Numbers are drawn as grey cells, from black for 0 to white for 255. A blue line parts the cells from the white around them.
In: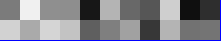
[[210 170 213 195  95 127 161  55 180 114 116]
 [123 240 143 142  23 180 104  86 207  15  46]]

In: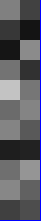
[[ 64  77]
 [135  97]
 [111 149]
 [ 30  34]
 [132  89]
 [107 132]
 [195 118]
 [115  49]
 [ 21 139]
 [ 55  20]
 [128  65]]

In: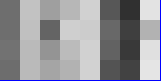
[[109 186 165 178 210  83  66 229]
 [114 186 148 187 209  98  57 224]
 [110 192 100 207 204 104  63 178]
 [110 194 159 183 209  87  48 227]]

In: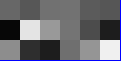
[[141  46  29 111 149 240]
 [  7 228 153 116  76  29]
 [103  87 113 114  91  86]]

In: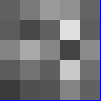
[[ 58  80  83 131  97]
 [ 92 114  95 201 111]
 [132 169 133  68 139]
 [ 92  72  97 224  94]
 [ 97 122 154 144  99]]

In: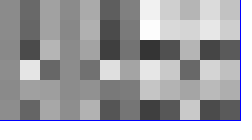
[[141 101 167 142 178  85 117  63  87 201  75  90]
 [138 160 158 140 145 121 124 197 179 165 186 174]
 [141 229 103 140 113 223 164 230 201 104 212 192]
 [137  75 181 139 163  63 115  52  80 181  69  90]
 [139 102 162 136 176  75 122 253 217 213 231 206]
 [139 105 161 139 170  94 128 241 207 181 219 194]]
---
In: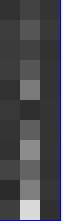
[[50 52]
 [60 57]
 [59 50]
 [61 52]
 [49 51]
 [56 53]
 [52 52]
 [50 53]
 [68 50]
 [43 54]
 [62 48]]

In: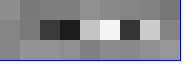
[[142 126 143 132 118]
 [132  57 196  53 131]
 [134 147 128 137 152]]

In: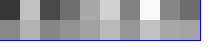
[[ 55  73 169 129 134]
 [136 134 161 150 166]]

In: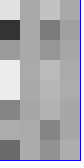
[[225 194]
 [ 51 124]
 [154 150]
 [235 186]
 [236 182]
 [133 178]
 [172 133]
 [106 146]]

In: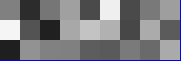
[[128 118  74  74 158]
 [245  32 195  71  91]
 [ 31 129  93 122 170]]

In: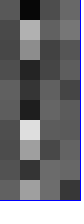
[[ 88  77]
 [ 73  97]
 [ 71  66]
 [ 78  69]
 [ 96  96]
 [ 93 101]
 [ 78  92]
 [ 76  72]
 [ 82 107]
 [ 97 109]]

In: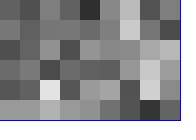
[[ 97 126  47 186 126]
 [119 118 107 202  75]
 [ 79 145 148 138 184]
 [107  75  96 150 157]
 [ 86 227 154  82 138]
 [153 177 145  83 100]]

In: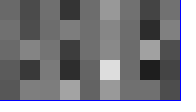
[[105 111 109 113 113]
 [112 109 111 109 128]
 [106 116 111 108  78]
 [ 91 122 100 108  68]
 [ 87 125  99 112  77]]

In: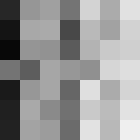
[[ 39 160 211 225]
 [ 20 170 185 210]
 [  8 146 179 207]
 [116 166 144 222]
 [ 26 166 223 212]
 [ 32 138 201 226]
 [ 34 156 226 239]]
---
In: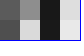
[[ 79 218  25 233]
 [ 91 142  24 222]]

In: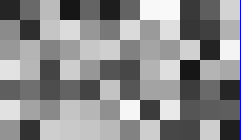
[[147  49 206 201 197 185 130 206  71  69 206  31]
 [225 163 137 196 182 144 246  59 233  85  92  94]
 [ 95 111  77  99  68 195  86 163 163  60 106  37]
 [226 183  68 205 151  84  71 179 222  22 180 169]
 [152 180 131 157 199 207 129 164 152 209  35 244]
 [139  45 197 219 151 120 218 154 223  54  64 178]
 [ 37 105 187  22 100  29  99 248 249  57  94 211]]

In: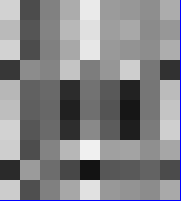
[[204  79 128 167 225 152 147 140 169]
 [ 42 155 109  71  19  87  89  99  75]
 [206  77 131 183 240 160 163 143 166]
 [210  86 106  45 137  92  30 123 207]
 [190  95 103  32 111  84  22 118 196]
 [183  97 105  44 114  89  34 118 187]
 [ 55 140 132 196 125 150 206 119  49]
 [210  76 128 168 231 153 147 141 173]
 [186  85 131 184 224 158 168 139 151]
 [210  76 129 172 234 155 151 142 172]]

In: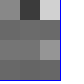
[[104 101 103]
 [117 116 149]
 [105 107 106]
 [136  59 209]]

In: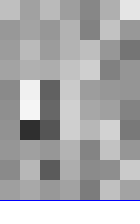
[[159 168 152 162 124 192 163]
 [138 183  91 173 139 142 202]
 [150 160 151 179 132 194 150]
 [146  47  85 207 183 210 121]
 [143 245 103 208 167 160 131]
 [138 240  97 202 157 151 149]
 [163 176 173 194 207 129 149]
 [156 186 156 179 190 151 117]
 [152 163 151 178 130 194 152]
 [191 161 186 158 135 175 229]]

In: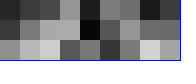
[[143 183 204  87 120  54 121 209 165]
 [ 57 121 169 170   7  85 149 108 106]
 [ 38  59  73 149  28 124 112  25  60]]
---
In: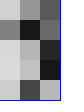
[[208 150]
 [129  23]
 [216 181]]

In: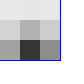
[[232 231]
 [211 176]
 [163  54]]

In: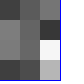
[[ 64  91]
 [125 100]
 [123 103]]

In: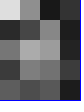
[[222 143]
 [ 42  70]
 [118 171]]

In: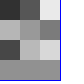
[[ 49  86]
 [182 153]
 [ 71 185]]

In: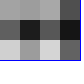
[[163 157]
 [ 95  28]
 [208 156]]

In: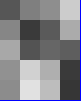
[[ 86 127]
 [134  58]
 [168  83]]
